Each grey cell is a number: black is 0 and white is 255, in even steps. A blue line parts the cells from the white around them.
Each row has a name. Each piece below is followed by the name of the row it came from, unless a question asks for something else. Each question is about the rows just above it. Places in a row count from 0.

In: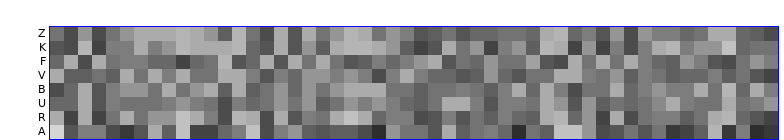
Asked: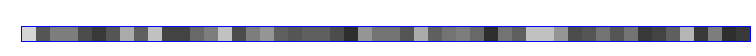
A
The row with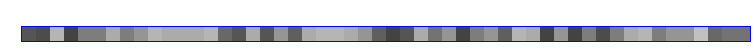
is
K
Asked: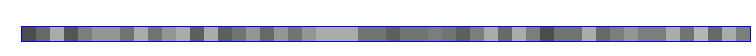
B
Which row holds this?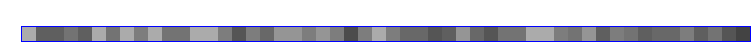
V
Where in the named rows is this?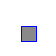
U, 43
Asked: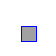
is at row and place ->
F, 34

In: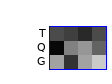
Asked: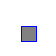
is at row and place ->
Q, 1
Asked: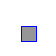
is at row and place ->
Q, 2
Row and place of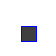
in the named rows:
T, 1
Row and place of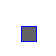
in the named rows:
Q, 3
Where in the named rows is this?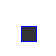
G, 1
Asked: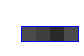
T

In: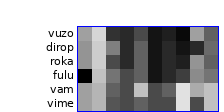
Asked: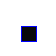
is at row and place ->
vuzo, 7
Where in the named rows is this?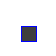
fulu, 7
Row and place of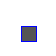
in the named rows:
vime, 2
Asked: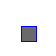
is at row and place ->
dirop, 9
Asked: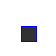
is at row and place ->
vuzo, 2

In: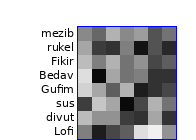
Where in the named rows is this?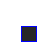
rukel, 6
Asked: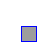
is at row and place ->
mezib, 4

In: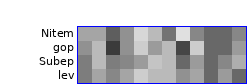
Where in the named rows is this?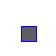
Nitem, 2
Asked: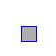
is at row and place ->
Subep, 11
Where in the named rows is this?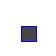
gop, 7
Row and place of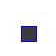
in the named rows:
gop, 2
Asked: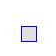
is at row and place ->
Nitem, 7
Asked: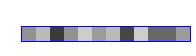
gop
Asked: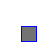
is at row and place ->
Nitem, 6

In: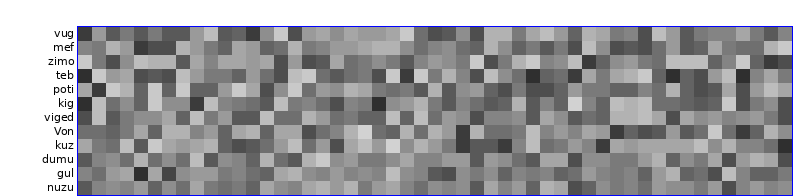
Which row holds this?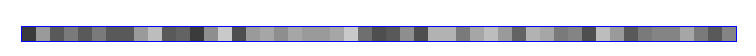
vug
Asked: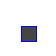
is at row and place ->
gul, 6

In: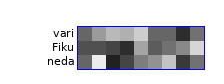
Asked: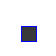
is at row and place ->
neda, 7
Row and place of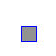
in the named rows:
neda, 5
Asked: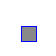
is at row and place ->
Fiku, 7
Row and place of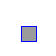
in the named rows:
vari, 1
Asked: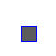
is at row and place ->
Fiku, 5
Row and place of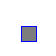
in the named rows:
neda, 4
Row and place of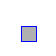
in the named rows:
vari, 3

